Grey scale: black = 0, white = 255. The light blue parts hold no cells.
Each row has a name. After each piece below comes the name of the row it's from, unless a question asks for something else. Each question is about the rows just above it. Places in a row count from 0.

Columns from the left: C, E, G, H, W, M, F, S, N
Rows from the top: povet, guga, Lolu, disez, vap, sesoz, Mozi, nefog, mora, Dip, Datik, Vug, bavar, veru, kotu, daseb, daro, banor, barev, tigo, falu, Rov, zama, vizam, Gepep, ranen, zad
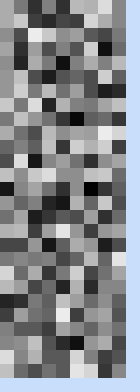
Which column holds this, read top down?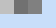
E
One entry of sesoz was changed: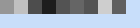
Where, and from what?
6, [77]
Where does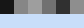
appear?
Vug
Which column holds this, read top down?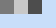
E
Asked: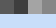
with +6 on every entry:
[ 95  68 170 140]
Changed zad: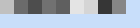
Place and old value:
4, [89]
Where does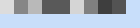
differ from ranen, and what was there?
2, [178]

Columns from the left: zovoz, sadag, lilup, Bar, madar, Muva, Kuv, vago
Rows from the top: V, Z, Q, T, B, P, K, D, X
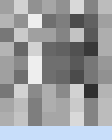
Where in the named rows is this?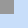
B, 7
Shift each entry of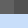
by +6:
[103  87]
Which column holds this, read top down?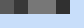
Kuv
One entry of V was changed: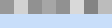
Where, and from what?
0, [160]
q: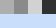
K
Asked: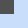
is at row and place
T, 5

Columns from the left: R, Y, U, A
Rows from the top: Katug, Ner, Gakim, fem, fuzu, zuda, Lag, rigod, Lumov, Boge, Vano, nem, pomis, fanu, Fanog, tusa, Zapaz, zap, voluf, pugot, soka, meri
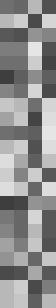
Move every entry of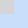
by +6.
[219]
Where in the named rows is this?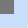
tusa, 0
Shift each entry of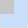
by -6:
[192]
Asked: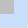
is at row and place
nem, 3
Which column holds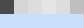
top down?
A
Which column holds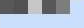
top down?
A

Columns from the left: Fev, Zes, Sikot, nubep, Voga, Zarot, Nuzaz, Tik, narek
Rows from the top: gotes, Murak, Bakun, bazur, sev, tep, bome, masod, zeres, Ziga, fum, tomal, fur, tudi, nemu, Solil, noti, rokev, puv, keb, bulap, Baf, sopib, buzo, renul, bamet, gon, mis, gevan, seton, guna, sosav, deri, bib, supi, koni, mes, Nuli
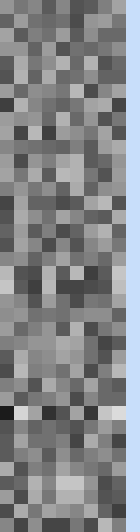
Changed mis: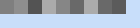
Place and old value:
6, [163]
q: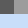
fum
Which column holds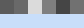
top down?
narek
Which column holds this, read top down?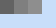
Voga
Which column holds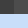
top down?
Nuzaz

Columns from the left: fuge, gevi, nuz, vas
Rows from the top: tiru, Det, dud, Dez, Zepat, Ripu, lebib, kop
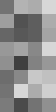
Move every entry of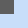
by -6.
[88]
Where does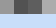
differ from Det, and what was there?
0, [158]
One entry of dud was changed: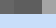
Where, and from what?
1, [88]
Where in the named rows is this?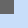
dud, 0
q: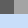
dud
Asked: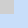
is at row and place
lebib, 3

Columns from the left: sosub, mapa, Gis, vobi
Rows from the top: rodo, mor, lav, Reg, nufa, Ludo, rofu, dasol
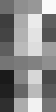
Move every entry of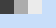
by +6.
[ 68 178 241]
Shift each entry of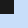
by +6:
[32]

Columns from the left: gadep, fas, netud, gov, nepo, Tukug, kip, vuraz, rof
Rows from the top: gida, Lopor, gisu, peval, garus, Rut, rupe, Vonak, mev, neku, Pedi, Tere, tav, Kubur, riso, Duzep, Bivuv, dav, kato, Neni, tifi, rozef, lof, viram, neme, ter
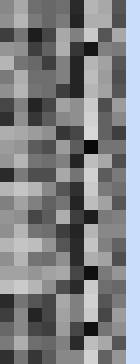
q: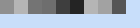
rupe
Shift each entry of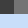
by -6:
[ 56 110]
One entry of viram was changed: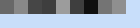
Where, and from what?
5, [70]
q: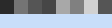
rozef

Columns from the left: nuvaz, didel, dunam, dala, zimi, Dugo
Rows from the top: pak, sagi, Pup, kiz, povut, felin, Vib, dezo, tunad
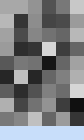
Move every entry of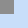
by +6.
[147]
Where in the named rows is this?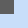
Vib, 0
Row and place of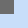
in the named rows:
Vib, 4

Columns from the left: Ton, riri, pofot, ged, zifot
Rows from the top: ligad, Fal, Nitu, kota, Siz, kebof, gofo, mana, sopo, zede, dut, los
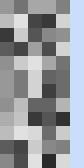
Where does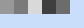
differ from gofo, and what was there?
2, [211]
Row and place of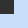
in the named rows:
sopo, 4
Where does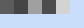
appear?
kota
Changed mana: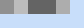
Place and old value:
4, [180]

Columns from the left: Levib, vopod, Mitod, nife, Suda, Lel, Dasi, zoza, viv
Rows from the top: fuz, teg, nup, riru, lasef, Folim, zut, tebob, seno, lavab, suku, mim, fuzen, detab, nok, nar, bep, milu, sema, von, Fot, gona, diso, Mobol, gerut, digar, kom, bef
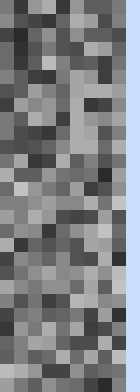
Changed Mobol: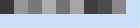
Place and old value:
8, [128]
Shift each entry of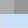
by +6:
[179 156]
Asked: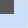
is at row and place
lasef, 5
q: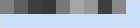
Folim
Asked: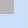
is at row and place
gona, 5

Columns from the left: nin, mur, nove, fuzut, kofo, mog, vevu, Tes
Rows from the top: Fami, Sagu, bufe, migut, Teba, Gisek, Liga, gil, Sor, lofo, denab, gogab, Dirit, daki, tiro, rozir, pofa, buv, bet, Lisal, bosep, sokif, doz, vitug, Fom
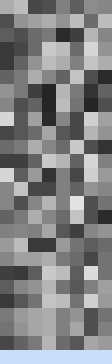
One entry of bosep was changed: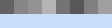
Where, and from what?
0, [93]
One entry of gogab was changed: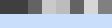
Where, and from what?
4, [181]
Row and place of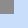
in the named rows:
Fami, 6
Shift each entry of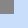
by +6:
[140]
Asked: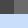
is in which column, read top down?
nin
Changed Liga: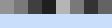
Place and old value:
3, [37]
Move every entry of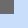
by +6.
[113]

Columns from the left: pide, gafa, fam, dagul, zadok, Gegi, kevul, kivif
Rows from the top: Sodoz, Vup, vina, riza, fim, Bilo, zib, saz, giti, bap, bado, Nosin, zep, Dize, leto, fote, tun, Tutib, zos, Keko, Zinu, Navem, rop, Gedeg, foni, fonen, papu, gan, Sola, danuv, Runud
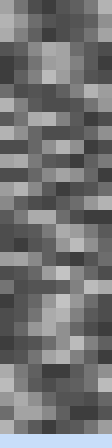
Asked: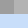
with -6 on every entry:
[151 173]
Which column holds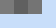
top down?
kevul
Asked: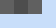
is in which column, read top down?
gafa
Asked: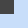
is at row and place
leto, 3
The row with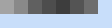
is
zos
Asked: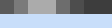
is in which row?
fote

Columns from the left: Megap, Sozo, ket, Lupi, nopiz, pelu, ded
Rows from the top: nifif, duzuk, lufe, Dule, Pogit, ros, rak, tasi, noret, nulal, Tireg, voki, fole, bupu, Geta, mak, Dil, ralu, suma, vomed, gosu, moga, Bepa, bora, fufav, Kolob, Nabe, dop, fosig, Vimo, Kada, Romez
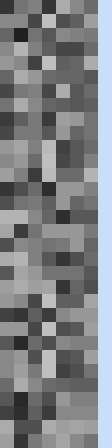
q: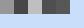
bora
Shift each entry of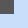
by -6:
[81]
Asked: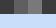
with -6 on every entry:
[ 53  89 115  53]
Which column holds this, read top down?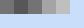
Lupi
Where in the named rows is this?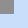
Romez, 3

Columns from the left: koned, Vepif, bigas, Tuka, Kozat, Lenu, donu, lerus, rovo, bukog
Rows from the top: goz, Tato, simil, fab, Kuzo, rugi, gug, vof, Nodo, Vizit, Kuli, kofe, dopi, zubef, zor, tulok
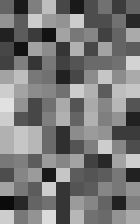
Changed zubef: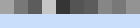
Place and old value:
3, [205]
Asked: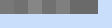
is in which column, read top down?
Tuka
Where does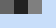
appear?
zor
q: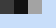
simil
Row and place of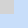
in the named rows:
Kuzo, 9

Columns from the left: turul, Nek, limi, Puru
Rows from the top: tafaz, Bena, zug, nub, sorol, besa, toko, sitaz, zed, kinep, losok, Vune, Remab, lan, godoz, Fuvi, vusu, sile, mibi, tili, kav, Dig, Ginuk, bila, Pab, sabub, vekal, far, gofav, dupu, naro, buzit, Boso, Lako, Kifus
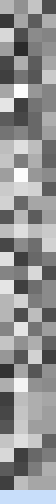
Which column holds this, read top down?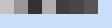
turul
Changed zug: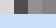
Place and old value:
2, [139]
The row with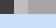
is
Kifus

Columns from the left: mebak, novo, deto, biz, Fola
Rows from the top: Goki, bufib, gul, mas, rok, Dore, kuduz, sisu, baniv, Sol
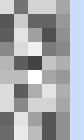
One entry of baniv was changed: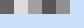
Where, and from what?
1, [227]
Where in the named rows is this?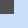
gul, 3

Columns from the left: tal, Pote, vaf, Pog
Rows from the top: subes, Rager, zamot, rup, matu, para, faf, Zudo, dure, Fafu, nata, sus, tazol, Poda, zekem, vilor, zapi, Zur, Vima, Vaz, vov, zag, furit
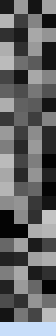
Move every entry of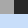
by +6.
[174  46]
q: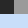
nata
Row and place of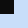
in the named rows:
Rager, 3

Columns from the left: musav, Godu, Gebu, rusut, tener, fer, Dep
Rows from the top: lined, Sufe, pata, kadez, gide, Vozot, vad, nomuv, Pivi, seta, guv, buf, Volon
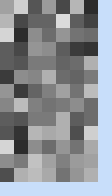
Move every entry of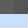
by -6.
[87 79]
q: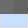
Vozot
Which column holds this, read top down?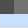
fer

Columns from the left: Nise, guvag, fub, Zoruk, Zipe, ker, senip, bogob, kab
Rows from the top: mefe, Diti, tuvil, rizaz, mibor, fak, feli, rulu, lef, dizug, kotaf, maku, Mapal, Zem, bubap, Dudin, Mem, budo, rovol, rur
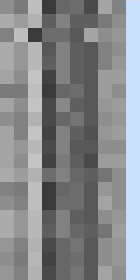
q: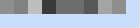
bubap
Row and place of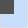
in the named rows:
dizug, 6
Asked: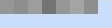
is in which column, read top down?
bogob
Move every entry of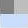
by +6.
[135 196]
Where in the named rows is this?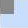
rulu, 4
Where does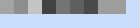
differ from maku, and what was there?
4, [122]

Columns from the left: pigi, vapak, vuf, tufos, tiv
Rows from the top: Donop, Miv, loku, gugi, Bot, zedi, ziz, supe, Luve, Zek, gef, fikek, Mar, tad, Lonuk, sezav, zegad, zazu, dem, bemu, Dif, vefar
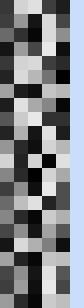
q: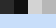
gef
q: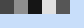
bemu
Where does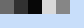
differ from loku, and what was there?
4, [142]
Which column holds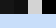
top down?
vuf

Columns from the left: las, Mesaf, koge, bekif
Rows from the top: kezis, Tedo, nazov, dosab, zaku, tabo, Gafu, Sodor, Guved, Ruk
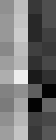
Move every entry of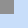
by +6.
[150]
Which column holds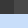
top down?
bekif
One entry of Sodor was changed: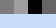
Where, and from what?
1, [166]
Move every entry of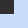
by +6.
[54]

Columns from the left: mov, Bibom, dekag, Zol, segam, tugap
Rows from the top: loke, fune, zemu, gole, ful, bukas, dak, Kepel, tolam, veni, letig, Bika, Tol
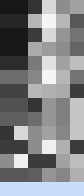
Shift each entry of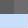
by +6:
[100 115]
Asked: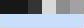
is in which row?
loke
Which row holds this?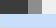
letig
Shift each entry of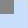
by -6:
[128]
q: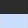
ful
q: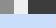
Bika

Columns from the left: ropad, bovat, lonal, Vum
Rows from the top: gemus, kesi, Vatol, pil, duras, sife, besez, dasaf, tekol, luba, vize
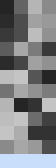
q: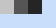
sife
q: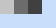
tekol
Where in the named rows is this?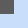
pil, 0
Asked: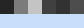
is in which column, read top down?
Vum
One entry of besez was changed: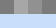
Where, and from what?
0, [115]

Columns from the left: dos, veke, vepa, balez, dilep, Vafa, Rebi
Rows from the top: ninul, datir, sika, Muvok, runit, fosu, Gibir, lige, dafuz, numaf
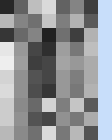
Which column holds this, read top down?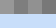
dilep
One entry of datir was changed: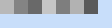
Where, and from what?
2, [112]
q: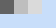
ninul

